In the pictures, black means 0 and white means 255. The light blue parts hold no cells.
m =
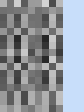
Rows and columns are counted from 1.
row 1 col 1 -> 180
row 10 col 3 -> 182
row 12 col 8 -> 184
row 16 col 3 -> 177
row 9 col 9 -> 93
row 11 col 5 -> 117
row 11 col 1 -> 83
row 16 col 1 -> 172
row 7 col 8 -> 191
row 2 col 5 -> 147
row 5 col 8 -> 111
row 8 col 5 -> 78
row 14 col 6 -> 135
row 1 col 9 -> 185
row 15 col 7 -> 174
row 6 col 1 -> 75
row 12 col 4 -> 176
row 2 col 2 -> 115
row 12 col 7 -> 57
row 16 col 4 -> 137
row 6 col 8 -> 201
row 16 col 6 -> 157
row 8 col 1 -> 127
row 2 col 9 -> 137
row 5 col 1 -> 149
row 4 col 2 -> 145
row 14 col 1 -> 155
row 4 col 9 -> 98
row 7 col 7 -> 51
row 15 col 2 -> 93
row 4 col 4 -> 162
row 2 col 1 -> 112
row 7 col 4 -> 174
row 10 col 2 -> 97
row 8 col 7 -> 92
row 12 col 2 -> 157

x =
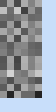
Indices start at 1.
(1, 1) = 91
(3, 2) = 105
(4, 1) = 90
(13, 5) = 132
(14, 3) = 171
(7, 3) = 133
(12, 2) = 81
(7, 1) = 118
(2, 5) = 147
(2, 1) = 191
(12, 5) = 101
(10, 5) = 130
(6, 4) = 170
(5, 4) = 90
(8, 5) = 108
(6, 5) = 131
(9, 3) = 68
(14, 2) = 38
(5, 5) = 144
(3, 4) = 144
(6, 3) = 75
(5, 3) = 175
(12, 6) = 84

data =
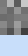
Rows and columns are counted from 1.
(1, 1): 122
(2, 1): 127
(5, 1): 118
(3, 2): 111
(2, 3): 149
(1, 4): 200
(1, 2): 182

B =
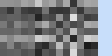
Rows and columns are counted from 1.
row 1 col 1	148
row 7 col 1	96
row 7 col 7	43
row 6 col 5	143
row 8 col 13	67
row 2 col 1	82
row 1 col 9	118
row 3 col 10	72
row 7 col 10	100
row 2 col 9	52
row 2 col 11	108
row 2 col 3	99
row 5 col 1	103
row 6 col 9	76
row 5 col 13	91
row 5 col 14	93
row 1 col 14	162
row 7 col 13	27
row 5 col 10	83
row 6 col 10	164
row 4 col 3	134
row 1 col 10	168
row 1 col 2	147
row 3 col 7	80
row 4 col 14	163
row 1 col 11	54
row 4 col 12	87
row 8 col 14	75
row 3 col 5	90
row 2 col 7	116
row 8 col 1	92
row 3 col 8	71
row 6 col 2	135
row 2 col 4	63
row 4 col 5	98

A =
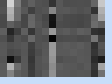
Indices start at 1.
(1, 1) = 79
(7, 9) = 88
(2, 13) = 84
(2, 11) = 84
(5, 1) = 95
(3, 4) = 70
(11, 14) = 49
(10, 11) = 87
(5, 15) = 44
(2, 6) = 80
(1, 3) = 122
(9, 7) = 90
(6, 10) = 77
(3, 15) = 162
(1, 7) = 79
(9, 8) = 148
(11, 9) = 89
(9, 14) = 43
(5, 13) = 91
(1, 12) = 79
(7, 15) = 84
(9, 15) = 28
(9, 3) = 57
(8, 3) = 77
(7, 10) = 91
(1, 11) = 78
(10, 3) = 109
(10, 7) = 87
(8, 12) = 88
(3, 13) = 74
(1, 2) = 211
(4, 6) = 86
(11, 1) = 92
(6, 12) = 74
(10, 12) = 83
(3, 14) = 102
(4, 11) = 72
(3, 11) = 73

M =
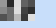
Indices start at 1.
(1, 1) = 150
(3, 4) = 57
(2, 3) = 221
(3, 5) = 223
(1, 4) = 98

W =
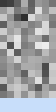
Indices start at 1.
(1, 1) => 57
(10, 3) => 133
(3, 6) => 175
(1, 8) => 116
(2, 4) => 140
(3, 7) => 167
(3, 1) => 199
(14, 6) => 145
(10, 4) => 172
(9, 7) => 160
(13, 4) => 187
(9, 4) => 157
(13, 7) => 165
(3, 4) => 46
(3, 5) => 216
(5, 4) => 123
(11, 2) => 162
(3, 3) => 83
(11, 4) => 98
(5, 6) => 225
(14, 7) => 171
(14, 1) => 119
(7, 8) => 169
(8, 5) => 150
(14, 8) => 204
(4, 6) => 143
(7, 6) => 231
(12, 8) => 202
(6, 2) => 189
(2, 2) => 186
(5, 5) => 143
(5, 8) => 170

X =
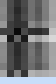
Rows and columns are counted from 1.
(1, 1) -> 132
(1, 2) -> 76
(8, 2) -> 72
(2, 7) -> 125
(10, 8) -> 164
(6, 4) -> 26
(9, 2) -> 75
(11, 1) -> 165
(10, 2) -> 75
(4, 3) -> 49
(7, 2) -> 73
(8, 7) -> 128
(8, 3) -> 42
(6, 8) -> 215
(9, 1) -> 138
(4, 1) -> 151
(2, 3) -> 40
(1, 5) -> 112
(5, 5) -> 46
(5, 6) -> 42
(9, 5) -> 113
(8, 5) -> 117
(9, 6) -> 95
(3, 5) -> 112
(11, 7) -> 172
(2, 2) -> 73
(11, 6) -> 167

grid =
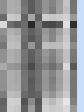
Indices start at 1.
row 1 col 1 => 144
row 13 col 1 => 143
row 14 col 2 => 189
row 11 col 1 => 144
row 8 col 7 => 151
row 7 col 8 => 187
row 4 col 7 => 76
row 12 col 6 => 112
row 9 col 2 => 176
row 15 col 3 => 206
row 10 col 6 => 109
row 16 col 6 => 92
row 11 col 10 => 192
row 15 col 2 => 207
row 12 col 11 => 117
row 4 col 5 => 40
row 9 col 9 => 158
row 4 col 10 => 225
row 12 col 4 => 118
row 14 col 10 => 202
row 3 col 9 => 202
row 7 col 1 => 118
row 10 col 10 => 216
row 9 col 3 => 167
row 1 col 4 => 115
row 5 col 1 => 145
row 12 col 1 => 144
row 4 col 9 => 85
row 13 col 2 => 174
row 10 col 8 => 111
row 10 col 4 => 108
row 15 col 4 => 82
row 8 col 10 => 192
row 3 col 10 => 210
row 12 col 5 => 91
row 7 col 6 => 102
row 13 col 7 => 150
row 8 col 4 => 117
